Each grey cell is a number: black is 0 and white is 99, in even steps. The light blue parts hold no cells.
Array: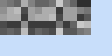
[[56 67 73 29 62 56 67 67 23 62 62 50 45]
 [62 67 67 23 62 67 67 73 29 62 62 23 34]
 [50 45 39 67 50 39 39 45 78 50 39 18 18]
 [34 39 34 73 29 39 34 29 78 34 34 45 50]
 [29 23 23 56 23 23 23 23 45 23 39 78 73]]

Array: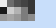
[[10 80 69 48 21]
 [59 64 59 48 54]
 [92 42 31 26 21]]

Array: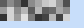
[[20 82 60 87 48 20 26 71 26 82]
 [60 82 54 71 36 71 36 42 65 54]
 [36 54 42 20 54 65 77 82 60 31]]

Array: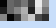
[[12 40 52 68 12 84 46]
 [ 2 40 35 46 23 90 58]
 [52  2 23 63 78 29 18]]

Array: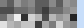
[[42 65 93 19 82 71 30 71 59 65 14]
 [87 71 65 76 76 24 65 48 82 59 53]
 [48 36 59 48 53 36 36 53 36 59 53]
 [30 30 42 42 48 36 24 42 42 53 59]]

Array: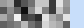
[[66 50 94 23 28 17 88 66 55 88]
 [38 44 50 72 44 33 83 72 66 38]
 [33 55 38  6 55 83 50 23 77 55]
 [60 66 17 33 44 77 77 23 88 60]]
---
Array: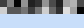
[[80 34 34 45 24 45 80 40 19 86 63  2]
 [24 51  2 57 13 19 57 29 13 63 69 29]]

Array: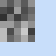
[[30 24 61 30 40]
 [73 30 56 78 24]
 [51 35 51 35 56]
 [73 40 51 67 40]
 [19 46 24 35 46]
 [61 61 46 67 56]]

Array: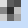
[[52 18 75]
 [86 36 30]
 [80 41 64]]

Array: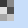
[[87 32]
 [22 53]
 [65 76]]

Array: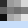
[[38 48 43 48]
 [17 60 65 83]
 [ 6 65 71 88]]

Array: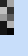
[[ 8  2]
 [74 20]
 [59 36]
 [14 64]
 [ 8 69]]

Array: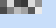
[[28 51 73 63 34 91]
 [40 85 28 22 85 57]]

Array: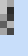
[[76 17]
 [59 22]
 [64 27]
 [76 64]
 [37 70]]
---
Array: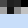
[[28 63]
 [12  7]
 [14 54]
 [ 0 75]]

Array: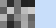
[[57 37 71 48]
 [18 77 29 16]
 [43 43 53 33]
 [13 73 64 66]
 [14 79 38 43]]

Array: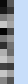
[[ 4 10 48 77  1 47 18 68 77 26 77 52]
 [34 21 58 64 28 58 44 41 64 23 63 32]]

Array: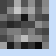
[[26 26 44 25 37 27 62]
 [31 52 33 15 48 39 11]
 [66 77 40 20 49 56 35]
 [33 55  8 28 38 73 10]
 [55 65 48 27 49 54 19]
 [30 36 30 55 32 53  4]
 [52 56 26 44 26 38 48]]

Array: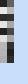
[[14 90 17 88 13 87 71 70 68]
 [38 72 19 65 28 65 19 12 18]]

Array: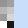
[[57 71 60 99]
 [62 77 83  9]]

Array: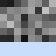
[[13 40 66 56 39 16]
 [11 54 46 73 31 15]
 [28 51 56 50 63 52]
 [40 56 16 27 44  7]
 [60 64 48 45 51 54]
 [56 20 48 59 27 48]
 [37 75 37 44 54 18]
 [69 53 32 46 60 33]]

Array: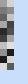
[[62 47 38 65 16 25 74 56 11 85]
 [82 54 76 26 31 64 87 11 83 35]]
